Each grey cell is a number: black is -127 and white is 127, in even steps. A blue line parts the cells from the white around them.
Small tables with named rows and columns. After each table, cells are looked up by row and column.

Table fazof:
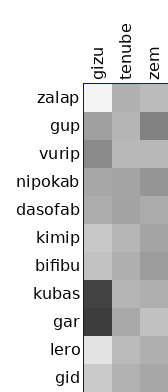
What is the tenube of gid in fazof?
49
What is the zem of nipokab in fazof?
21
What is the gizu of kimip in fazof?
72
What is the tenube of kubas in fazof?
53
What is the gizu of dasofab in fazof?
45
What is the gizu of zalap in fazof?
116
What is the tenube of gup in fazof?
53
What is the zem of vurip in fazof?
55
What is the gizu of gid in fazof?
73
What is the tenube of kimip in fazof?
54
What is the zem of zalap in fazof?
59
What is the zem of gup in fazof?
1
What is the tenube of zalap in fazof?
48
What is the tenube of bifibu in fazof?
47
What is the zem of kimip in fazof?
36
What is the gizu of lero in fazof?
99
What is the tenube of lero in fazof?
58
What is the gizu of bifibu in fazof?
66

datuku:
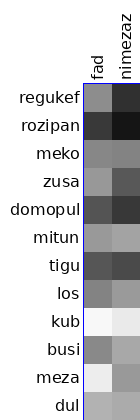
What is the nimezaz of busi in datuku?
40
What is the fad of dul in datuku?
50
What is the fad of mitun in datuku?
25
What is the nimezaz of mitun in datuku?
35
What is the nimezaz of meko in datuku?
3
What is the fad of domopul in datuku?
-43
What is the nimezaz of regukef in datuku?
-79
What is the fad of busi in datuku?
9
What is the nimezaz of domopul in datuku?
-71
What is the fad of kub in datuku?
120
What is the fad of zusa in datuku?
24
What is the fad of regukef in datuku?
13
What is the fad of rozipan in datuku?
-70
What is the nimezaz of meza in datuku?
25
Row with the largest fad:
kub

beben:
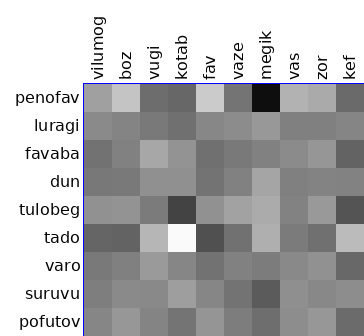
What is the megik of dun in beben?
37
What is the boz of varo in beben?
0
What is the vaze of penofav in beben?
-11
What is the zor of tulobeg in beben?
25
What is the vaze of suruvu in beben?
-12
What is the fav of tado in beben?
-47
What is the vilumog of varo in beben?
-6
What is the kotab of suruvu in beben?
30
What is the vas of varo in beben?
9
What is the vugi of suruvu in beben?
9
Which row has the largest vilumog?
penofav

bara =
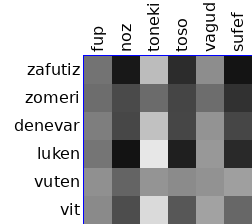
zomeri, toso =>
-58
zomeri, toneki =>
-20
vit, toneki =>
90
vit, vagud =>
34
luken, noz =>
-108
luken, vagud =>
24
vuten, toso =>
11
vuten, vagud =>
18
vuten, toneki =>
20
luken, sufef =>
-86
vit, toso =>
-40
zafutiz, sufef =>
-107
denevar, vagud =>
19
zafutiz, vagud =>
13
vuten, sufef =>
31
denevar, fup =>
-1
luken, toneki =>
103
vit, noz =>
-50

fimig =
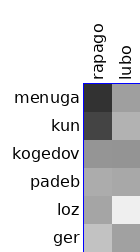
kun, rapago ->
-59
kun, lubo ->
50
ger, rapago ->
66
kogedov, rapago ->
21
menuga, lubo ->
31
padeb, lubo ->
40
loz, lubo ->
111
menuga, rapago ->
-77
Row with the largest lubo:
loz

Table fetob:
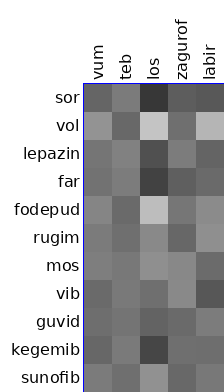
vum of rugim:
-4
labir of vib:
-40
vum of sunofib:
-4
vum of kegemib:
-24
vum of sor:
-26
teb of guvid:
-11
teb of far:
-3
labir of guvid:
-3
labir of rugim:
15
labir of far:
-21
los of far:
-61
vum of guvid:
-17
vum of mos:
-1
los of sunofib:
17
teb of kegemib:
-5
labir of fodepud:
11
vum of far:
-13
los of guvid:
-28

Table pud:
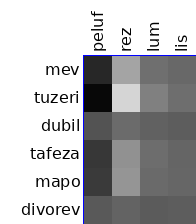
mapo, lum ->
-21
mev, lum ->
-16
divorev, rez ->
-28
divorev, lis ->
-34
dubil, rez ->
-20
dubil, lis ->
-34
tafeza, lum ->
-18
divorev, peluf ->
-38
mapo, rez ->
21
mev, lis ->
-23
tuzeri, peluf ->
-119
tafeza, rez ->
17
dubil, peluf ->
-44
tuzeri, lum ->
0
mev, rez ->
36
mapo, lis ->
-25
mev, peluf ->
-88
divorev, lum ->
-36
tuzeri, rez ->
85

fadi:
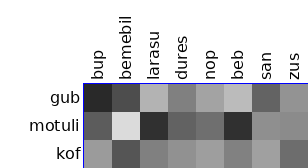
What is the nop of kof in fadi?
30
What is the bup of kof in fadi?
27
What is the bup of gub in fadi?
-86
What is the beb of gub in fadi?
59
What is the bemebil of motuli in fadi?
91
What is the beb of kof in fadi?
1
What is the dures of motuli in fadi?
-29
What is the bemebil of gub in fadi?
-50
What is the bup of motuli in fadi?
-35
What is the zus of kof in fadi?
-18
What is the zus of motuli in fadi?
11
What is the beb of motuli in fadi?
-79
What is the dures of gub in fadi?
0

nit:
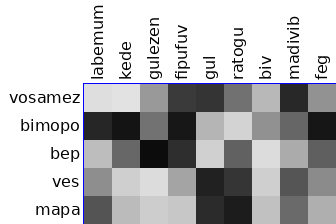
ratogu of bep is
-30
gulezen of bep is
-115
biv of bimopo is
17
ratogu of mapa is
-99
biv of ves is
79
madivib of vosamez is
-87
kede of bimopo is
-107
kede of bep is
-24
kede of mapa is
59
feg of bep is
-32
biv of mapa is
65
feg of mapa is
47
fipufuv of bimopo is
-104
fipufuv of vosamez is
-69
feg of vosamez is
18
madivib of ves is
-42
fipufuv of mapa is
71
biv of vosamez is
56
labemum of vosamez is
94
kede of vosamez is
98
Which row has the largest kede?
vosamez

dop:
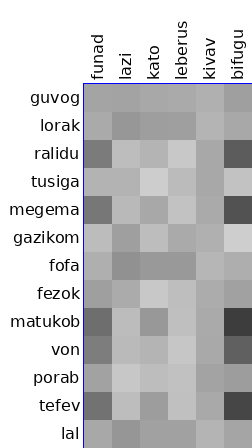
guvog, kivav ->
48
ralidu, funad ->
-4
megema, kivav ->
42
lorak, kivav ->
52
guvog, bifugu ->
31
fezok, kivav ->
44
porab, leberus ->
65
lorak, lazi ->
23
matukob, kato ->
24
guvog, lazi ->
35
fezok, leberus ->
62
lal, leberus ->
33
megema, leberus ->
66
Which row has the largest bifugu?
gazikom

